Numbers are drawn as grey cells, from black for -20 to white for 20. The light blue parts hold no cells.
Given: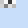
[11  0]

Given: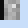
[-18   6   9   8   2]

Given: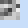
[ -5  15 -11  12   8]

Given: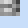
[10  0 11  0]

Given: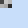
[-9  6]

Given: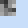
[-8 -8 -5  7]

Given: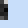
[-10 -12]

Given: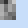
[-4 -1  6 -2]
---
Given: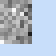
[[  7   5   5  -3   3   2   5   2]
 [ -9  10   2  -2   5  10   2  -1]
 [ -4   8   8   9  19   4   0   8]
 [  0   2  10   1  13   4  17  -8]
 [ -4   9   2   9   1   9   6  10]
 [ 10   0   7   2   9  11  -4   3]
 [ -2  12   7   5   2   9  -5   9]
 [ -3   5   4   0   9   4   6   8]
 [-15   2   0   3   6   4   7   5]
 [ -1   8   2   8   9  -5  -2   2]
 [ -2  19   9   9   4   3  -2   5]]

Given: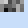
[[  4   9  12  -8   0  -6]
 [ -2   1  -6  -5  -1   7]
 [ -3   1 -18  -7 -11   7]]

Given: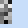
[[-16   2  11]
 [ 17  15  -2]
 [ -6   3   0]
 [  9  -6 -11]
 [  7  -2   9]
 [  2   0 -19]]

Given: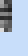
[[ -8   6 -10]
 [-11   4  -3]
 [-15 -11 -13]
 [ -2   1   1]
 [-13 -13 -12]
 [ -6   3  -2]
 [ -6   0  -5]
 [ -2  14  -8]]

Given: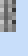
[[ -6   9  -2   6]
 [ -1   6  -4   3]
 [-12  11  -4   7]
 [  1   5  -4   2]
 [  4   3  -5   0]
 [-11  11  -3   7]
 [ -1   6  -2   4]
 [ -1   6  -4   3]]

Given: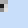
[[  6   7]
 [ 13 -16]
 [ 15   2]]
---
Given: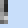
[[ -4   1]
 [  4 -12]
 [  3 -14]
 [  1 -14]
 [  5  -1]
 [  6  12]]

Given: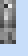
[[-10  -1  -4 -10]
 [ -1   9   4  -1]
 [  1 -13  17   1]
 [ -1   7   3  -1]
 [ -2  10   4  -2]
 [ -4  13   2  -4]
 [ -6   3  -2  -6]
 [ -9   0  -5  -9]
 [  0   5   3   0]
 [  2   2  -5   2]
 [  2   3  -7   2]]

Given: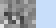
[[ 16   1   3   5   4  -5  -3   2   2]
 [  4   2  -1   3  -3   1   7   0   1]
 [  8   7  -3   3   2   1   1   4   4]
 [  8   3  -1   4   0  -2   4   3   0]
 [  7 -10  -7  -1  -5   1   7  -1   0]
 [  5   3  -8  11   0 -10   1   0   2]
 [  2  13  -4  -8  11  -8   0   2   9]]

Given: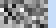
[[  8   9  10   5   8  12  -3  -7  12  -1 -15  -6]
 [  5  -5   4  -2  -4  -8   8   7   3  -1   7  -2]
 [ -3 -10  10 -16   7   4  -5   2   2  -5   5  11]
 [ 19 -17  -4   4   6  19  -6  -9  -4   2  -4  -6]
 [  2  11 -18   7  -7   3  10  -7  -2  -2  -4   9]
 [ 11 -10   5 -13   3  -6   3   6  16   3  12  -1]
 [  8 -10  12   3  -6   6   1   7  -2  -9   6   6]]

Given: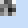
[[  1   8  -6  11]
 [ 12  -8  -4  19]
 [  0   0  -7   3]
 [ -6   6 -16  -9]]

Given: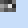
[[  0  -7  -4  -6]
 [ -6 -10 -13  -1]
 [  5   0  15 -14]]

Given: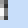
[[ 11 -10]
 [  4  -7]
 [  7 -12]
 [ 19  -1]
 [ 19  -1]]
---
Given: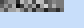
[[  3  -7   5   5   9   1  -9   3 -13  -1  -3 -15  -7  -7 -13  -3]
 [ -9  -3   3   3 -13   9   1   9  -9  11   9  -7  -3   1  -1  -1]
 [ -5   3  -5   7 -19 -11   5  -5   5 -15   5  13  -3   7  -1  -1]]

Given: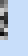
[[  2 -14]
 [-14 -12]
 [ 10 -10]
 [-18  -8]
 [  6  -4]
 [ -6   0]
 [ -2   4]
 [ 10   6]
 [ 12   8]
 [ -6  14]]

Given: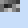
[[ -3 -15 -11   1   9]
 [  3  -1  -5  -7 -11]
 [ -3   5  11   1  -5]]

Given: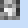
[[  1  -5   3  -1   1]
 [  5   3  17   7 -11]
 [ -3   5  -1   7  -5]
 [ -7   9  11   1 -11]
 [ -9  19  17  11 -13]]

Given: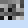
[[ -2  -6  -4  -8 -10  -6]
 [ -2  -2   0   2   4  -8]
 [-12   4 -18  -6   6   4]
 [  8   6  -4 -10  10 -10]
 [-16  12 -20   0  12   8]]

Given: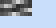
[[-11  -9  -9 -13 -11  -3   5  13]
 [ -9  -7  -7   3  13   5  -5 -11]
 [ -7  -5   1  13   5  -5  -7  -9]
 [  1  11   7  -3 -13 -11  -9 -11]]

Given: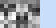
[[ 12 -12  10  18  -2   8  -6  10  -4  -6]
 [ -8 -10  -4  -2  14  10  14  -6 -10 -14]
 [ 16  -6   8  14  -8   2  -4   8   2   6]
 [ -2  -2   2   2   4   0   0   2   2  -2]
 [ 20   0  16  20 -14  -4 -14  14   8  12]
 [-12   6 -10 -12  12   4  10  -8  -2  -4]
 [  6  12   4   0  -8  -8  -8   4  10  12]]
